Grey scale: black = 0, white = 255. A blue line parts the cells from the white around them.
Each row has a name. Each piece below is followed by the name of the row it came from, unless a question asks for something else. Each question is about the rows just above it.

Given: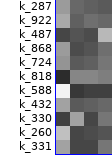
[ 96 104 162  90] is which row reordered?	k_432
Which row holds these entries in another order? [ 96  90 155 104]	k_287
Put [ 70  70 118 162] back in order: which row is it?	k_331
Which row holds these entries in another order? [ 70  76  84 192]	k_260
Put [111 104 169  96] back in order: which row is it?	k_922
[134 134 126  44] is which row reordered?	k_818

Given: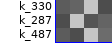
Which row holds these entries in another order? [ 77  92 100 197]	k_330
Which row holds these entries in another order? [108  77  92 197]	k_487
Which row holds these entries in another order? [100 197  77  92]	k_330

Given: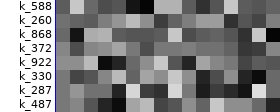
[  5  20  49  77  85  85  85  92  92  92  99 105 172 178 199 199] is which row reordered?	k_868
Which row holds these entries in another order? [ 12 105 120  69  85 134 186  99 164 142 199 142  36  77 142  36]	k_330
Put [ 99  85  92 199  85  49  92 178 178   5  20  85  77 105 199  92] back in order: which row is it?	k_588
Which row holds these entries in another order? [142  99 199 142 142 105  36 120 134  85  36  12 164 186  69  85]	k_487

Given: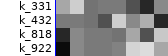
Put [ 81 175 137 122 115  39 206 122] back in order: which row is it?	k_432
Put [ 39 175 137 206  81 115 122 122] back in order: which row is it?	k_432
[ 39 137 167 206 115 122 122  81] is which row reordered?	k_331

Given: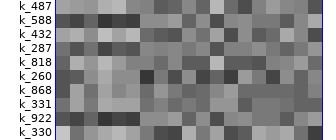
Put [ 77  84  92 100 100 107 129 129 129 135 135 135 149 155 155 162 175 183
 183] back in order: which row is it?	k_487
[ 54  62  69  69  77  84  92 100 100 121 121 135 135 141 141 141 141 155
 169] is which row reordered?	k_588
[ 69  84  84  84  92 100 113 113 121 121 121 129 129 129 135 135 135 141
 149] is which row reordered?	k_287

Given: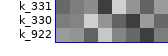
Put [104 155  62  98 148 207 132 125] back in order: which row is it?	k_330
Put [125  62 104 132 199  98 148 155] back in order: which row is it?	k_922
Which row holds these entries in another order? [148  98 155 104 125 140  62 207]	k_331
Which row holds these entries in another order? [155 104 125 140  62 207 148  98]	k_331
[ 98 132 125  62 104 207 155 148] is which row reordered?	k_330
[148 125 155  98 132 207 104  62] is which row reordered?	k_330

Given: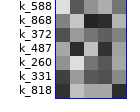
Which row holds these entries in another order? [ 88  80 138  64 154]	k_331
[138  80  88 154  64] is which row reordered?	k_331
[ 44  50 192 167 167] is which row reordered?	k_818
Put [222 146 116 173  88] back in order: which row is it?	k_588
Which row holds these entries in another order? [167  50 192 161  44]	k_487

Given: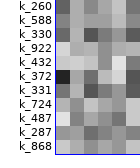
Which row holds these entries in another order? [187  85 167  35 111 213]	k_372
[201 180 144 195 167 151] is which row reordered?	k_724

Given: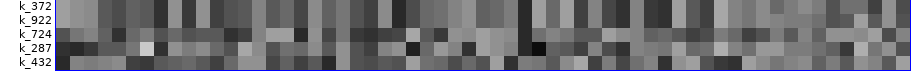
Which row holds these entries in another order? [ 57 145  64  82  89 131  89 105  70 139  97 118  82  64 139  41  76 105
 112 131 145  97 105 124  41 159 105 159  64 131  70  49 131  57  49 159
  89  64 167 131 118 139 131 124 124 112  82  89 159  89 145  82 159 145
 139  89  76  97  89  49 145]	k_922
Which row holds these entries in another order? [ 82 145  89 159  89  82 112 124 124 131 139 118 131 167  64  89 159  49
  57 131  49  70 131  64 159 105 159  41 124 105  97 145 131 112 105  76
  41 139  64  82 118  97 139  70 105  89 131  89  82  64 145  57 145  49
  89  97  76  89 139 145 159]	k_922

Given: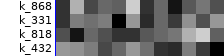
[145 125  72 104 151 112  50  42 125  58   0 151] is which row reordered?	k_432
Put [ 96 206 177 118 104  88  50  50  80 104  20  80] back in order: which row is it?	k_818
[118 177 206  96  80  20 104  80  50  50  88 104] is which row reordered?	k_818
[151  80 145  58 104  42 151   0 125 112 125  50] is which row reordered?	k_331

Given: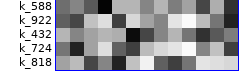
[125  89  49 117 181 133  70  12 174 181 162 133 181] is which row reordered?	k_432
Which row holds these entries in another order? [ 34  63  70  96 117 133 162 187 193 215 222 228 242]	k_818
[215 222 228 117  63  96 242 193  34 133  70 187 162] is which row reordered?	k_818
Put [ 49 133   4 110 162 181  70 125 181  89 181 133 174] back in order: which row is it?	k_588
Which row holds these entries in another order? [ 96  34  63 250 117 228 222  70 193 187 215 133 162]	k_922
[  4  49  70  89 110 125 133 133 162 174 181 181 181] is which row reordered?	k_588
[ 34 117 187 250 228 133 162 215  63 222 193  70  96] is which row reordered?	k_922

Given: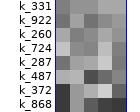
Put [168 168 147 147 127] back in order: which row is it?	k_331
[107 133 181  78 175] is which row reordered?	k_487
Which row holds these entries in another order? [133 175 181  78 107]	k_487
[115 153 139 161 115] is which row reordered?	k_922

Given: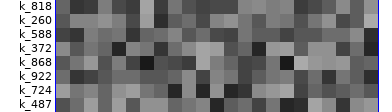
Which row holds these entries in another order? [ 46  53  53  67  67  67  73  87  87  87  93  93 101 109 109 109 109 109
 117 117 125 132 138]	k_588
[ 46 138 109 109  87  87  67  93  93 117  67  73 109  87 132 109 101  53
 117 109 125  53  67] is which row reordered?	k_588
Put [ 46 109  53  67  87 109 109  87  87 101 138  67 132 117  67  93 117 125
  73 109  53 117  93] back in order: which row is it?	k_922
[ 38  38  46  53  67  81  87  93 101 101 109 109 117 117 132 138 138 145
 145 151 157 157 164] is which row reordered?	k_487
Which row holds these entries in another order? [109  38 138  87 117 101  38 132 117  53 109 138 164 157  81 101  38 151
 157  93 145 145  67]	k_372

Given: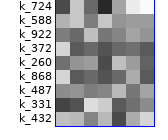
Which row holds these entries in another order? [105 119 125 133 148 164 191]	k_922
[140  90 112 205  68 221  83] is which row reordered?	k_331

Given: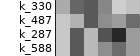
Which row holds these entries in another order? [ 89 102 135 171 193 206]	k_330
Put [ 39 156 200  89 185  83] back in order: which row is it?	k_287
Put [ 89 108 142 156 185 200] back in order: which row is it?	k_588

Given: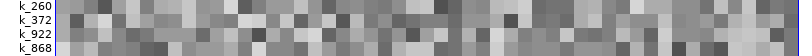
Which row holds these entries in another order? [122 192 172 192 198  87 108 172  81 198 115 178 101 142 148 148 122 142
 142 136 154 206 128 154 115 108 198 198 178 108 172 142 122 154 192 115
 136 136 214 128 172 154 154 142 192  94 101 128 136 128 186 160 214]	k_868
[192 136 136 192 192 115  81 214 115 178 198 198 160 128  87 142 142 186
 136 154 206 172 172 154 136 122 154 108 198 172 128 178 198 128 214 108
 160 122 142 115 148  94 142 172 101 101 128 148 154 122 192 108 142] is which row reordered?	k_372
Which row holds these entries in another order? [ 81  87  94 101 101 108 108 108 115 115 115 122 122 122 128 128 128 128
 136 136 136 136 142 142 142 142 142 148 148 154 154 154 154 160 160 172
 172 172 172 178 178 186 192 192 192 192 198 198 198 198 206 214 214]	k_372
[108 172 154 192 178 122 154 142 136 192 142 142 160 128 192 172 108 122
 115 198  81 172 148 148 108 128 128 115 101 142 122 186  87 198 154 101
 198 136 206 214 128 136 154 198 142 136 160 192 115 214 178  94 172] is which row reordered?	k_372
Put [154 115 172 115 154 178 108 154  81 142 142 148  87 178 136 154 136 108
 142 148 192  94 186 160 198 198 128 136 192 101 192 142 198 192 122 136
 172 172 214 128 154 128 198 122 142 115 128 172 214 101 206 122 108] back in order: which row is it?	k_868
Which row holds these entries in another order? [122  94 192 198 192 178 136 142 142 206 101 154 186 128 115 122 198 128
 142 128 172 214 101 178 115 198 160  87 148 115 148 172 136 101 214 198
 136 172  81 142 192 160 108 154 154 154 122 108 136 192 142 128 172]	k_922
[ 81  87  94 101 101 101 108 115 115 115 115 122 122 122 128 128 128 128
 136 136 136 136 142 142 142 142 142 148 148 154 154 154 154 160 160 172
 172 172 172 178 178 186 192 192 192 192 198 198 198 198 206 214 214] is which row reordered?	k_260

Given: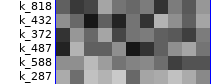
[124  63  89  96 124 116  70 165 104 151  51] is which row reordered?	k_372
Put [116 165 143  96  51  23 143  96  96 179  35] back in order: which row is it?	k_487

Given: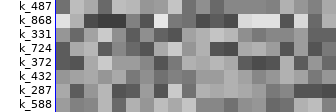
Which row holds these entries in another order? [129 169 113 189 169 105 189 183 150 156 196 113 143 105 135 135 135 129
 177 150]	k_487
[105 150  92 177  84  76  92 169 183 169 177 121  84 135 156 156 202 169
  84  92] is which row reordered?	k_372
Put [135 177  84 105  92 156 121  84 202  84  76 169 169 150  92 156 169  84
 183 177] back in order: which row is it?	k_724
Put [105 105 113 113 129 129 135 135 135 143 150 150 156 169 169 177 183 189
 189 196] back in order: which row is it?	k_487

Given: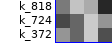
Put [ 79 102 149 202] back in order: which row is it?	k_372
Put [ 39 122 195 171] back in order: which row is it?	k_818
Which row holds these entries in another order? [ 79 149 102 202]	k_372
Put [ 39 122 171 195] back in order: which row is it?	k_818
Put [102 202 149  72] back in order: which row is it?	k_724
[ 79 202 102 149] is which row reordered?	k_372

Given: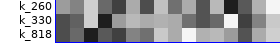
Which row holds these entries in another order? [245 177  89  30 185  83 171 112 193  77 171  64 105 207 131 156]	k_260
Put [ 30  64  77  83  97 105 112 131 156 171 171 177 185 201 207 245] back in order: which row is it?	k_330
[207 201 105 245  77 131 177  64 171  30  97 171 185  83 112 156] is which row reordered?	k_330
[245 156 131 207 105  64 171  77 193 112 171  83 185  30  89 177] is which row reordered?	k_260
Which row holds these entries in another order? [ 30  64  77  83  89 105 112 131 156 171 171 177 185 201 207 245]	k_818

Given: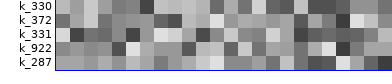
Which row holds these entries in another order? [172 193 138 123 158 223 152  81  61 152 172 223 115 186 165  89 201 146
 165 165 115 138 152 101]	k_922
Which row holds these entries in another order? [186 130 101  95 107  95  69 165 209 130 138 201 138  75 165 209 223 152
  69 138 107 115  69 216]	k_331
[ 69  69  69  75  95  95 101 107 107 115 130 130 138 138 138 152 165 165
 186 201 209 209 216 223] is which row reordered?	k_331
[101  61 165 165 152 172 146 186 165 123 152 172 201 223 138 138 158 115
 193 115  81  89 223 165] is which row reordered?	k_287
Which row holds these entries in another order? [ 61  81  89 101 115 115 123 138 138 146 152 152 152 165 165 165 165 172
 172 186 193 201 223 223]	k_372
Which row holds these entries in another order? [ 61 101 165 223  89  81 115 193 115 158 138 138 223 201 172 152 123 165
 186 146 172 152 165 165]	k_287
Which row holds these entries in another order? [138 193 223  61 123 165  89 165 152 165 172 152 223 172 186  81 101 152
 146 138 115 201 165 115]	k_372

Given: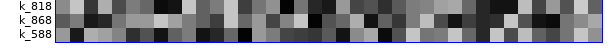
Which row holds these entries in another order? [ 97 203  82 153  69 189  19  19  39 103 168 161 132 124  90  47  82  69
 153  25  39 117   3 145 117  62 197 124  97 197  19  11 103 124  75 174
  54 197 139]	k_818
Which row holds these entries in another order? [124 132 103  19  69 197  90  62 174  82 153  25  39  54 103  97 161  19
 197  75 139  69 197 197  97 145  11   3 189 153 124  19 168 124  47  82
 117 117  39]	k_588
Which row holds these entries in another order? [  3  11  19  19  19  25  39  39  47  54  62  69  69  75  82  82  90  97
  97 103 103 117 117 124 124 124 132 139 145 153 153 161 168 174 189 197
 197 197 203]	k_818
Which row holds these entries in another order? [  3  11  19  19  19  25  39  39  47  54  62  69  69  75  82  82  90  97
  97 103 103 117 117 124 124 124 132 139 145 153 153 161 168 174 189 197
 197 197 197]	k_588
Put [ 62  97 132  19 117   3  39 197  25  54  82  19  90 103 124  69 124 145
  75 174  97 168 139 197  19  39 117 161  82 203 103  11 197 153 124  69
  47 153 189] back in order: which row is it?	k_818

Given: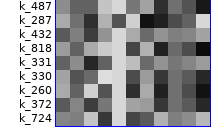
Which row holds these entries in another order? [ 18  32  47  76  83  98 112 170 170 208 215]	k_260
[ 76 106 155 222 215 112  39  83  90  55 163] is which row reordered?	k_330

